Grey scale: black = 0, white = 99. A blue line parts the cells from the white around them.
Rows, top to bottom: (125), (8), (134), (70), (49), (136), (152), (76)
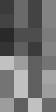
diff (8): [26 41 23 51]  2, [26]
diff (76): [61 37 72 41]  2, [75]
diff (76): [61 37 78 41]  2, [75]
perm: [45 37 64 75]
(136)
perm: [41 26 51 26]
(8)

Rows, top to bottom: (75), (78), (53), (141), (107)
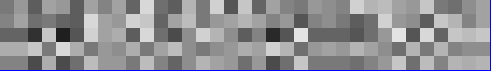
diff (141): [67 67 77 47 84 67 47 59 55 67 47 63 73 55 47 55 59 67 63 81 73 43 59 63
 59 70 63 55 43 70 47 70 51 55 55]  20, [70]
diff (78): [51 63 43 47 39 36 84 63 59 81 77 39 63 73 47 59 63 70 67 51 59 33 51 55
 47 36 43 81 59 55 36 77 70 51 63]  18, [63]
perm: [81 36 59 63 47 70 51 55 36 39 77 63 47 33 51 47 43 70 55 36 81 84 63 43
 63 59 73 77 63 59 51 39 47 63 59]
(75)
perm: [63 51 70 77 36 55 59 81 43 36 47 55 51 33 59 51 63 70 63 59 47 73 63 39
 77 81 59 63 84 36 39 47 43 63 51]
(78)
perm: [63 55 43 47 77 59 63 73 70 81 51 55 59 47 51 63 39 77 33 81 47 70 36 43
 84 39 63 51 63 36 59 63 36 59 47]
(75)
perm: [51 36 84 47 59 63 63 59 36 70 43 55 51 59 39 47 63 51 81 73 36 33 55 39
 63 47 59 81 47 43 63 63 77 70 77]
(75)
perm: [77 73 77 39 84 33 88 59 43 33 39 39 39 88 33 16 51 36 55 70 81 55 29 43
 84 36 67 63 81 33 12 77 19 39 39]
(53)

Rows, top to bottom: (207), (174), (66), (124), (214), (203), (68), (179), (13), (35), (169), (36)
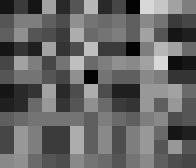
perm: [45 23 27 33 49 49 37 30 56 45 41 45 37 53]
(174)
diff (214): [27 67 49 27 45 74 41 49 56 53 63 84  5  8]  1, [63]
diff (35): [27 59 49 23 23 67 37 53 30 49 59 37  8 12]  11, [41]

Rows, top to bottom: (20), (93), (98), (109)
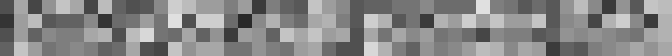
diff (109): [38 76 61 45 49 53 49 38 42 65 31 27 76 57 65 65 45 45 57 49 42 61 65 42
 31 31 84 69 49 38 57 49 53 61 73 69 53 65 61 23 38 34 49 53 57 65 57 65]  20, [45]
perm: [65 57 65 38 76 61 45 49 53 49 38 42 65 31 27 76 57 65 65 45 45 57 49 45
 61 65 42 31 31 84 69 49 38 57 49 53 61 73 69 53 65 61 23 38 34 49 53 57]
(109)

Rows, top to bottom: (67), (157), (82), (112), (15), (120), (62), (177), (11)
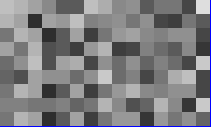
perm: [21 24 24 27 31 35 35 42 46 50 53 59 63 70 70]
(112)
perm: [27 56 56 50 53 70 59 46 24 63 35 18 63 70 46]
(62)
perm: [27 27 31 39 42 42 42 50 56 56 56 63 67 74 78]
(15)
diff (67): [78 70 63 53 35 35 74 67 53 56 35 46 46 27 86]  0, [74]
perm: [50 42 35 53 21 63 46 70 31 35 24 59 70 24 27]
(112)
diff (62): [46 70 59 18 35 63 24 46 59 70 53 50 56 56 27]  2, [63]
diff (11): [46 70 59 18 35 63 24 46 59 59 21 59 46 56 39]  2, [63]

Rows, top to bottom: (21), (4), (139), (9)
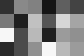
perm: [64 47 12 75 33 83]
(4)
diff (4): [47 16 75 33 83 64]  1, [12]
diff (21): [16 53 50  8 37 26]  0, [19]
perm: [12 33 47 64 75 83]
(4)
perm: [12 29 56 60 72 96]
(139)
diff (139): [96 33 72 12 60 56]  1, [29]

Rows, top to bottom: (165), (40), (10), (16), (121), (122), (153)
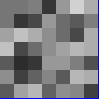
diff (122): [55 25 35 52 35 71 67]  2, [38]
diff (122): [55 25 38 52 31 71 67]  4, [35]
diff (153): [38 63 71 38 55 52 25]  0, [35]
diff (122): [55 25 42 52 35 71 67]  2, [38]
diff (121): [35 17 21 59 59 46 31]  5, [49]
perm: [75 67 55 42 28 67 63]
(10)
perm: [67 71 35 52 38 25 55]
(122)

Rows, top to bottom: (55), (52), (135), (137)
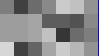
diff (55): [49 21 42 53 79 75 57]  1, [25]
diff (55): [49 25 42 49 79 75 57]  3, [53]

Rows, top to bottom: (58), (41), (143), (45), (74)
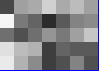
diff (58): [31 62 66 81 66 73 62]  0, [28]
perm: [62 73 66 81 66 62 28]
(58)
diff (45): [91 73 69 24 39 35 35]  0, [87]
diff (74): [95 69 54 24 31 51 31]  0, [91]
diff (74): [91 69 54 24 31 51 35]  6, [31]

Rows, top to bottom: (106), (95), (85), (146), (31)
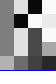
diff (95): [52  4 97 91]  0, [49]
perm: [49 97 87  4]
(106)
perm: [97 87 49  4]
(106)
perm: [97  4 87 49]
(106)
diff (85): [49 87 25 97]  2, [28]

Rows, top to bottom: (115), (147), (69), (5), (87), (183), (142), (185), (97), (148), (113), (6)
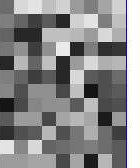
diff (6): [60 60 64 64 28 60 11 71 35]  5, [64]
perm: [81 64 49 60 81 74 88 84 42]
(115)
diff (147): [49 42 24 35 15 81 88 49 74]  1, [39]
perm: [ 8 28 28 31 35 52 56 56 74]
(185)
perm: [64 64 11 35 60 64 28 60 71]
(6)
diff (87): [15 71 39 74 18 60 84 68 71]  4, [15]
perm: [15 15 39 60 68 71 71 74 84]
(87)

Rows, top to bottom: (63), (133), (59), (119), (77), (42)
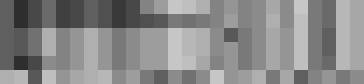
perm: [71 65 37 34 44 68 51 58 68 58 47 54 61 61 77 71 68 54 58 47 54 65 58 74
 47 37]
(119)
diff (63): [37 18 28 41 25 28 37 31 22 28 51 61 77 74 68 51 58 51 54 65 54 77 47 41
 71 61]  25, [65]
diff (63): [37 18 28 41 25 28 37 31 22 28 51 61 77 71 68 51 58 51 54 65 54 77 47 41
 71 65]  13, [74]
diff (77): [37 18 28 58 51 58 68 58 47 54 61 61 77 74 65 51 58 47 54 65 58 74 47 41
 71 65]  3, [54]

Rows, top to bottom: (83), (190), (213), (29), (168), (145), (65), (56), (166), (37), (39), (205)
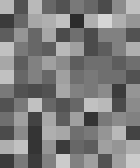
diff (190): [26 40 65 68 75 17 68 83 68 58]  0, [23]
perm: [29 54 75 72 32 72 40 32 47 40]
(83)

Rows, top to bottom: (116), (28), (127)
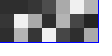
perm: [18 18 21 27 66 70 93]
(127)
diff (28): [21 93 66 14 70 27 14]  3, [18]
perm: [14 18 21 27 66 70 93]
(28)
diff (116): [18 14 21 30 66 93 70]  1, [18]
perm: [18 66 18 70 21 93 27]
(127)

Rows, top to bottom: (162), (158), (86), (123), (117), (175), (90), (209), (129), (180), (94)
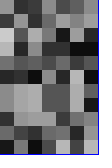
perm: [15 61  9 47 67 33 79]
(86)
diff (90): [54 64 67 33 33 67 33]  6, [37]
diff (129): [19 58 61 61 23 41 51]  5, [44]
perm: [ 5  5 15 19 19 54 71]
(123)
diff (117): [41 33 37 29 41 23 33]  0, [44]
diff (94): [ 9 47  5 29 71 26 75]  6, [71]
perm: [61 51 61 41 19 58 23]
(158)

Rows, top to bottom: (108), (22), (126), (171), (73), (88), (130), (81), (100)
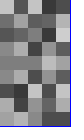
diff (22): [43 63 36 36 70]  3, [39]
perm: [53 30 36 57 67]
(88)
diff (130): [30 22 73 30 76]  2, [76]
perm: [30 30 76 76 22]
(130)
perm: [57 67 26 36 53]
(171)

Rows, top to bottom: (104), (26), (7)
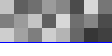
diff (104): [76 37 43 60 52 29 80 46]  6, [84]
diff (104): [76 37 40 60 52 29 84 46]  2, [43]
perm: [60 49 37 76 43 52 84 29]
(26)
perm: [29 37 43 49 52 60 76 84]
(26)
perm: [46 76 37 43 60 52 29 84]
(104)
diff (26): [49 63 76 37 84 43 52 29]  1, [60]

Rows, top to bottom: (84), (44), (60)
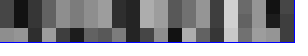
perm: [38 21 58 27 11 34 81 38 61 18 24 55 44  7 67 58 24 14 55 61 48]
(44)
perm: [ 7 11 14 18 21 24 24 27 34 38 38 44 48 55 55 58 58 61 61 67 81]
(44)
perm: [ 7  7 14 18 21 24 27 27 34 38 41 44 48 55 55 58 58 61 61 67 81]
(84)
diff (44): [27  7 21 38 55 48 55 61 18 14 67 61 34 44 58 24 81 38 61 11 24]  18, [58]
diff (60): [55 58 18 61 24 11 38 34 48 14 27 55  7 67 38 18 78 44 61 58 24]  15, [21]

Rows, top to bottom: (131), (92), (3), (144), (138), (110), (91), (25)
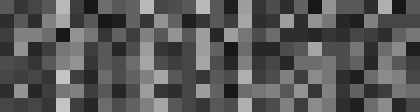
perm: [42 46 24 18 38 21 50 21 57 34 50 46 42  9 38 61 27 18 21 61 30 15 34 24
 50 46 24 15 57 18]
(91)
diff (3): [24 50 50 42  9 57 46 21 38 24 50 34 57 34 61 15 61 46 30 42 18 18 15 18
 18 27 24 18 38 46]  23, [21]

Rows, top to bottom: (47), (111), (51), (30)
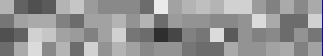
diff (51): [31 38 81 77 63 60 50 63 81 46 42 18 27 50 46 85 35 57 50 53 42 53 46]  21, [57]
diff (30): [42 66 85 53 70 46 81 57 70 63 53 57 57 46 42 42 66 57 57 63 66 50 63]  5, [42]
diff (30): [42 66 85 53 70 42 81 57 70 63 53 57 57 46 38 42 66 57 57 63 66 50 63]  14, [42]
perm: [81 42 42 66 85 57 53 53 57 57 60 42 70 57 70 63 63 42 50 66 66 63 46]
(111)

